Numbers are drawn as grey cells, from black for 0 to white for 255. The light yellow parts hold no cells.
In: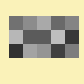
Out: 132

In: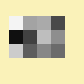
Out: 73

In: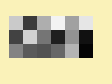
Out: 230

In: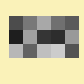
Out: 90

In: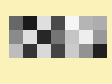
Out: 173

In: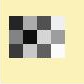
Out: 239
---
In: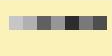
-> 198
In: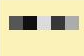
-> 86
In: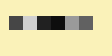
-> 70
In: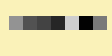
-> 147
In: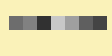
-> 109
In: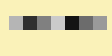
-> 181
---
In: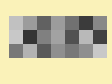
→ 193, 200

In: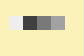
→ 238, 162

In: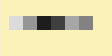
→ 219, 130

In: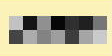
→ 194, 202

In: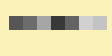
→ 86, 195

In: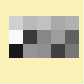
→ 208, 119

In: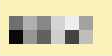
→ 111, 190

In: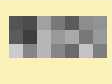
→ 84, 126
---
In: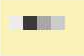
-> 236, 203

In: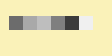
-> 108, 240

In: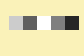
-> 204, 38

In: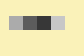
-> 171, 199

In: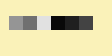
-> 149, 67

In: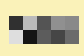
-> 48, 107

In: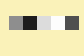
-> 142, 79

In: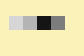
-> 214, 124

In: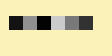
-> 19, 50
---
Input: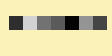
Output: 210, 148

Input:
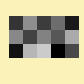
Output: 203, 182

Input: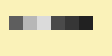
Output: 219, 183

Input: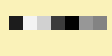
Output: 243, 209

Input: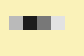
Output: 226, 186

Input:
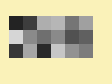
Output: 214, 198

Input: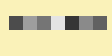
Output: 228, 158

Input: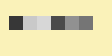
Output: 215, 201

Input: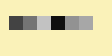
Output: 194, 167

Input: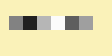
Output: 251, 182
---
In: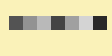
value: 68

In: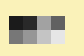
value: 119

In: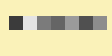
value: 101

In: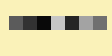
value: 198

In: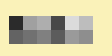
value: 128

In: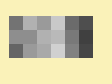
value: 169
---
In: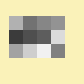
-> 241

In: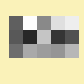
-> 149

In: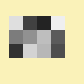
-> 183

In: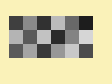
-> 200

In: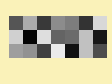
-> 193

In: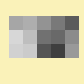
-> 63
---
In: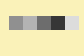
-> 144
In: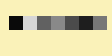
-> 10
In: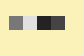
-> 119
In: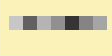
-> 199
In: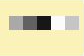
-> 169
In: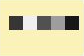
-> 54
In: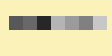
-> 88
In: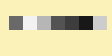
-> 105
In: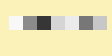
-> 248
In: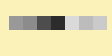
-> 153
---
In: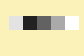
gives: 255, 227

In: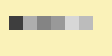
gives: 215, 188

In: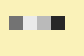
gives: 234, 186

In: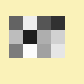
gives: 252, 238

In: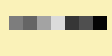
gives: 219, 163

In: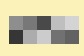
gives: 212, 204

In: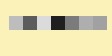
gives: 219, 189

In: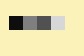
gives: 215, 127
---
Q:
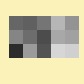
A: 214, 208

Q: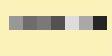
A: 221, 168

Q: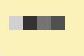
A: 209, 116

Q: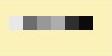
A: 232, 173

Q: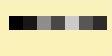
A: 202, 141

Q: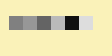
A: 221, 186
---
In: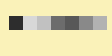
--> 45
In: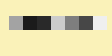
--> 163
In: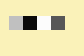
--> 192
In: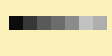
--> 12
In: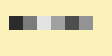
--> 43
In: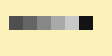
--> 79
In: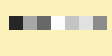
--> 38
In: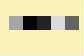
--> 165
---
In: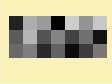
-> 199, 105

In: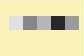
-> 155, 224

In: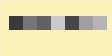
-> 180, 57

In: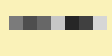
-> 214, 123

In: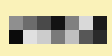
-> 27, 11

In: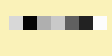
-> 252, 216
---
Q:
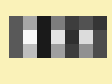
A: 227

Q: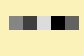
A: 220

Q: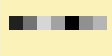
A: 162

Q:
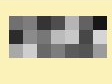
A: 187

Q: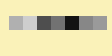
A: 114

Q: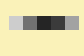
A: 37
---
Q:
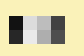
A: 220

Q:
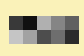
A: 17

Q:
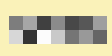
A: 166

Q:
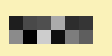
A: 73

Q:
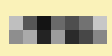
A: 86

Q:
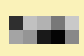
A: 193

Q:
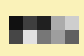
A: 63

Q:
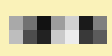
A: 114

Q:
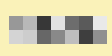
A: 184
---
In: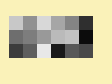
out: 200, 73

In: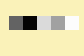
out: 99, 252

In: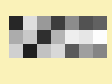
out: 39, 133

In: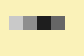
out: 201, 102

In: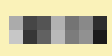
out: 171, 27

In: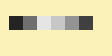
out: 36, 64
